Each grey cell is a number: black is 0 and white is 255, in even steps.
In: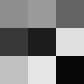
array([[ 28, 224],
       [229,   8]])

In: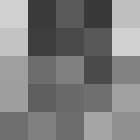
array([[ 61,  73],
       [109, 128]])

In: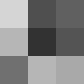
array([[ 50,  84],
       [182, 169]])

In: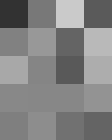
array([[152, 100],
       [133,  89]])

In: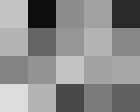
array([[100, 150],
       [147, 194]])

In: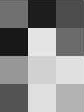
array([[229, 107],
       [209, 224]])

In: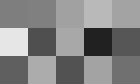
array([[ 79, 168],
       [172,  82]])

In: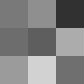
array([[ 94, 172],
       [210, 111]])
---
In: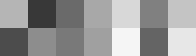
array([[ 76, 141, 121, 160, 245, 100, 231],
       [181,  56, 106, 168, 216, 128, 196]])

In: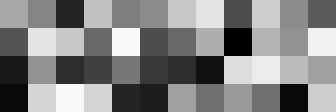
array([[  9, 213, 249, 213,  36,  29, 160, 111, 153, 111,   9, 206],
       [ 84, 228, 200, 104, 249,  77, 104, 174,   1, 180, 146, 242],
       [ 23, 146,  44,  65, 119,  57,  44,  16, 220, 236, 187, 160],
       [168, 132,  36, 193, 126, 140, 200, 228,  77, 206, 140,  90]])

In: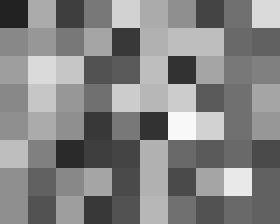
array([[158, 218, 198,  82,  90, 190,  50, 165, 120, 128],
       [143,  82, 158,  56,  82, 183, 112,  82, 105,  97],
       [136, 198, 151, 112, 204, 183, 204,  90, 112, 165],
       [143, 171, 143,  56, 120,  50, 248, 210, 112, 151],
       [143,  97, 136, 165,  74, 177,  74, 165, 233,  97],
       [136, 151, 120, 165,  56, 177, 190, 190, 105,  97],
       [ 34, 171,  62, 120, 210, 171, 143,  68, 112, 218],
       [190, 128,  42,  62,  68, 177, 105,  90, 105,  74]])

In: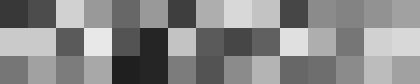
array([[ 56,  76, 209, 153, 103, 153,  62, 174, 216, 195,  70, 139, 131,
        146, 161],
       [118, 161, 124, 168,  31,  37, 124,  83, 139, 180, 103, 110, 139,
        188, 161],
       [202, 202,  90, 232,  83,  37, 195,  90,  70,  96, 224, 174, 118,
        209, 216]])

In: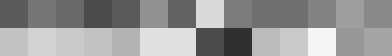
array([[194, 210, 202, 194, 179, 224, 224,  75,  48, 187, 202, 245, 152,
        165],
       [ 90, 118, 104,  75,  90, 145,  98, 218, 124, 111, 111, 131, 158,
        137]])

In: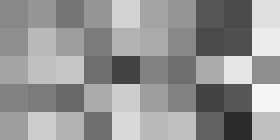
array([[164, 192, 198, 111,  67, 130, 111, 170, 229, 142],
       [158, 205, 178, 111, 217, 186, 192,  98,  44, 192],
       [142, 186, 158, 123, 178, 170, 136,  74,  80, 237],
       [136, 150, 117, 150, 211, 164, 150,  86,  74, 223],
       [130, 123, 104, 170, 205, 158, 130,  67,  86, 245]])

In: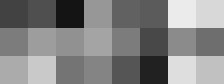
array([[124, 157, 145, 164, 124,  72, 139, 110],
       [171, 201, 116, 132,  85,  33, 222, 193],
       [ 66,  79,  20, 151,  97,  91, 235, 216]])

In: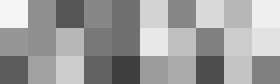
array([[ 91, 162, 204,  99,  63, 156, 170,  78, 197, 127],
       [150, 143, 183, 120, 112, 232, 191, 127, 204, 226],
       [245, 143,  85, 135, 112, 211, 135, 218, 183, 239]])

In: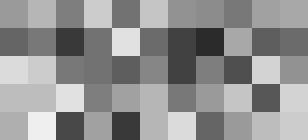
array([[189, 189, 225, 126, 161, 182, 120, 154, 197,  87, 211],
       [154, 182, 126, 204, 114, 197, 146, 140, 120, 161, 168],
       [219, 204, 120, 114,  94, 134,  65, 126,  79, 211, 146],
       [175, 239,  72, 161,  57, 182, 219, 101, 154, 189, 204],
       [101, 120,  57, 114, 225, 107,  65,  43, 168,  94, 107]])
